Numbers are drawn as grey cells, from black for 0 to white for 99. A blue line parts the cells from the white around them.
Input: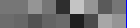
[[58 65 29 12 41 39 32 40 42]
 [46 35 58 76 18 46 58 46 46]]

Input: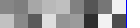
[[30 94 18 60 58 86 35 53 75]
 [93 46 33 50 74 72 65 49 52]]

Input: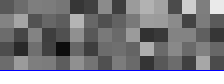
[[29 65 25 42 34 20 41 48 31 45 56 36 48 49 60 42]
 [40 50 41 53 41 67 39 43 42 24 40  5 25 43 16 30]
 [21 37 51 51 22 19 60 41 47 34 56 31 24 51 27 42]
 [35 48 26 54 60 61 47 38 31 40 70 36 40 32 64 51]
 [91 49 80 29 63 69 60 24 54 25 21 46 48 49 42 34]]

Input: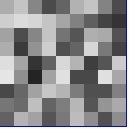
[[55 31 55 73 47 33 63 70 38]
 [66 58 33 71 49 39 74 41 46]
 [50 31 31 48 70 77 63 40 28]
 [65 87 28 28 87 63 14 56 89]
 [79 33 24 70 84 38 20 64 86]
 [26 47 83 39 31 80 57 23 67]
 [32 66 68 33 45 76 52 30 63]
 [20 26 37 50 64 76 83 85 80]
 [29 51 76 69 39 29 52 76 67]]

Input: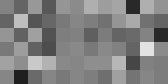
[[48 52 45 62 43 49 52 47 52 41 12 52]
 [48 50 27 71 55 55 52 53 69 78 55 63]
 [54 88 39 50 53 47 53 51 30 38 61 47]
 [16 51 41 39 48 37 50 49 32 62 38 58]
 [39 44 66 58 44 49 52 47 40 33 74 39]
 [57 68 16 64 61 68 54 58 34 59 39 51]]

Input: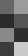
[[79 23]
 [18 53]
 [33 17]
 [60 40]]

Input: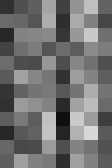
[[35 50 62 18 47 50 62 37]
 [32 45 51 31 60 29 28 40]
 [35 84 69 14 76 38 34 15]
 [24 60 78  6 75 36 47 36]
 [41 73 63 16 51 56 60 19]
 [45 67 45 34 47 45 38 20]
 [36 51 61 19 46 52 63 35]
 [31 44 52 30 59 29 30 42]
 [48 54 36 42 33 48 43 26]
 [43 78 59 21 53 52 51 15]
 [27 50 66 18 67 33 40 41]
 [38 74 57 25 64 37 31 19]]
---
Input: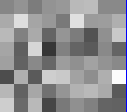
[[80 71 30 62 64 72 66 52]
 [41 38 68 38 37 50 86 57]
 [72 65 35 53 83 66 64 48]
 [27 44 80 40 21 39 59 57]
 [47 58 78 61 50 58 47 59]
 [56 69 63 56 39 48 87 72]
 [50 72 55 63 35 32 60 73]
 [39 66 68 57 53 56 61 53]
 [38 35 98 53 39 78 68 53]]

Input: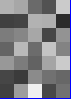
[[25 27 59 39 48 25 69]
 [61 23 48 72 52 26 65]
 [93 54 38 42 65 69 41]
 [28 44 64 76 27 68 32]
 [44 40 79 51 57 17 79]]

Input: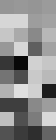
[[32 74 24 69 45 21 59 77 83 58]
 [23 31 24 87 30  3 83 66 83 59]
 [18 48 53 81 78 81 37 53 61 58]
 [39 84 61 11 72 77 63 71 63 60]]

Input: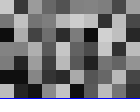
[[73  6 48 51  5 46 78]
 [14  6 14 50 67 75 22]
 [ 7 52 61 68 26 45 60]
 [54 20 24 35 43 49 40]
 [76 16 72 77 17 71 32]
 [ 6 66 34 38 48 80 50]
 [35 33 13 29  5 74 51]
 [73 40 45 77 81 19 49]
 [45 72 39 19 74 73 28]
 [19 27 57 73 15 28 62]]

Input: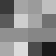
[[66 56 35 22]
 [85 56 80 64]
 [29 52 65 60]
 [10 52 44 74]]

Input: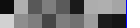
[[81  5]
 [55 68]
 [49 34]
 [27 49]
 [49 35]
 [44 10]
 [61 67]
 [11 68]
 [ 8 64]]

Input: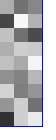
[[19 58 82 56 75 67 75 27 67]
 [80 80 49 51 66 80 44 96 44]
 [91 44 58 71 95 78 29 69 52]]

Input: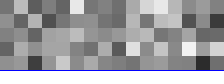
[[56 39 50 56 45]
 [59 67 55 39 73]
 [24 56 39 70 36]
 [58 64 63 31 49]
 [78 64 65 46 39]
 [54 51 73 55 90]
 [66 44 58 56 46]
 [52 67 54 45 50]
 [49 35 59 41 43]
 [45 87 67 71 66]
 [58 54 72 46 83]
 [60 76 46 73 90]
 [51 53 51 76 71]
 [50 94 64 32 54]
 [17 61 40 54 60]
 [43 82 41 23 50]]

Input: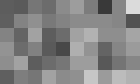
[[37 55 57 51 37 36]
 [49 63 42 39 51 35]
 [46 36 50 63 56 46]
 [63 42 35 36 47 42]
 [54 46 28 42 51 54]
 [56 61 68 63 54 61]
 [77 61 57 69 54 48]
 [60 34 39 55 54 22]
 [73 45 52 55 52 52]
 [69 52 60 64 32 85]]
